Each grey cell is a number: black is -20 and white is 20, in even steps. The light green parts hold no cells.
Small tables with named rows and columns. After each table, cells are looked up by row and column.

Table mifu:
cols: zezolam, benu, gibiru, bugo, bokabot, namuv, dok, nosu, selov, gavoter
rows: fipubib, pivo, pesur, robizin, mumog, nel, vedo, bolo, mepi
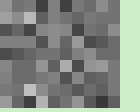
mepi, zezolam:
4
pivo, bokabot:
0
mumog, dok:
0
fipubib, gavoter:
-2
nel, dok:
-8
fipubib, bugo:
-10
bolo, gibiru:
10
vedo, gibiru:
-3
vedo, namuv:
-7
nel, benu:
-3
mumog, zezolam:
-8
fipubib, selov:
2
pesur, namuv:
1
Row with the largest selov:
nel

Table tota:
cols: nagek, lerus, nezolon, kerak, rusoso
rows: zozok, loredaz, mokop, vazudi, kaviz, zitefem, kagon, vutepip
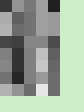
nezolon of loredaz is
-2
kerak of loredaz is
5
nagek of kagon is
-2
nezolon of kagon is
0
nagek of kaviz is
0
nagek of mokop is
8
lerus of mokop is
-3
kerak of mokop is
5
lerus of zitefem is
-12
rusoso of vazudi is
-8
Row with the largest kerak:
vutepip

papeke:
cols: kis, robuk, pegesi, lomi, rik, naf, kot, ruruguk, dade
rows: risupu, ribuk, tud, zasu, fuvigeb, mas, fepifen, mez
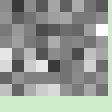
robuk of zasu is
5
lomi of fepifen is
0
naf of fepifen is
-2
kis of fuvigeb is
16
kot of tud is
-4
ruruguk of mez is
6
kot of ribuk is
-1
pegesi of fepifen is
0
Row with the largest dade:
tud

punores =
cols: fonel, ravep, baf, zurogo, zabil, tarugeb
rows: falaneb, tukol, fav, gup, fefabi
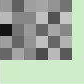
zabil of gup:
-4
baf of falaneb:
5
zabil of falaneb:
3
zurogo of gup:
10
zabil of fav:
6
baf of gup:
3
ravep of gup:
-4
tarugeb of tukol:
11
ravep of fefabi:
6
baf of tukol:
1
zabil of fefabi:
9
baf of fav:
4
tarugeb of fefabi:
-6
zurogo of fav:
-4
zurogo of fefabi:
-8
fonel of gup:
5
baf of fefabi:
1
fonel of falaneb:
4
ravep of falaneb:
-5

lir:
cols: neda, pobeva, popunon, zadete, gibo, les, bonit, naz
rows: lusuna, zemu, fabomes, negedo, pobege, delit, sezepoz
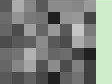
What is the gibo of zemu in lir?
-15
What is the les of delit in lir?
-8
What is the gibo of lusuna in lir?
2
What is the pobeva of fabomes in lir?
-8
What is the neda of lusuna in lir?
-6
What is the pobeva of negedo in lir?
-6
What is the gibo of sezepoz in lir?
-15
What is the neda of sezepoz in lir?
-6
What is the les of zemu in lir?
3
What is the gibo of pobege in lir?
-4
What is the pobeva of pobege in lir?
-2
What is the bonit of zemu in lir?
4
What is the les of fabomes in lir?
-6
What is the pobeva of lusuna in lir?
7

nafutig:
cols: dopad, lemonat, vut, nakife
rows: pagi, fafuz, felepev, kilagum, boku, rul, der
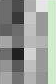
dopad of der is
6
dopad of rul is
3
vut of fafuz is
11
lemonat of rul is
-6
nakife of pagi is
16
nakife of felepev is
4

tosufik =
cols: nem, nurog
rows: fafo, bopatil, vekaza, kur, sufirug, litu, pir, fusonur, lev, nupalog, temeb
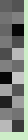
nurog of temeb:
-11
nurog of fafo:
-7
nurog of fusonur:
-7
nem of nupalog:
0
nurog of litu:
-3
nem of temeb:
9
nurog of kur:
-8
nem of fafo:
-5

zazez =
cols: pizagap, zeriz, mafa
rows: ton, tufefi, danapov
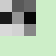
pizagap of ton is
12
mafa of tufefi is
-19
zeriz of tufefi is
3
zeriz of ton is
-6
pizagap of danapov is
14
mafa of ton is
-4
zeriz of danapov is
13
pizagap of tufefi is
-16
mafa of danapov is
1

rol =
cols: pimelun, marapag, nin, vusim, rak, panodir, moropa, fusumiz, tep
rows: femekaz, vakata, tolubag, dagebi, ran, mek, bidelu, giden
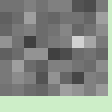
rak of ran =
-10
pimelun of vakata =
-5
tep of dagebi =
-1
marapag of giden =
-1
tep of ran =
-4
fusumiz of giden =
0
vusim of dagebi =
-3
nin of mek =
-3
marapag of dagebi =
-2
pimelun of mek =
-1
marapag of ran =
-3
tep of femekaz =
-1

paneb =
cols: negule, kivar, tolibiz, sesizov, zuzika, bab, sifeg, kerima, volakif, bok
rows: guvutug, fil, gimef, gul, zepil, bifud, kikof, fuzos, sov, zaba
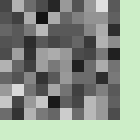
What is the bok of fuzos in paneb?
-6
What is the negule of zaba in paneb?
-3
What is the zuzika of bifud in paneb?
-1
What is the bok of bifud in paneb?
-2
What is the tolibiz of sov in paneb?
4
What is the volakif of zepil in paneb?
-1
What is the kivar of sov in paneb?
-9
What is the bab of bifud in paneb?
3
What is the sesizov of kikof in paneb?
-12
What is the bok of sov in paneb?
-5
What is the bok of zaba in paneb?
-8
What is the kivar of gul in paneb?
-6
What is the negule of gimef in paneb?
-4
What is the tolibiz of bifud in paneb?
-10
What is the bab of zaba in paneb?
12
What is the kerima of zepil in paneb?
-9
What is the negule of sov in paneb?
11
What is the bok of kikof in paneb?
-1

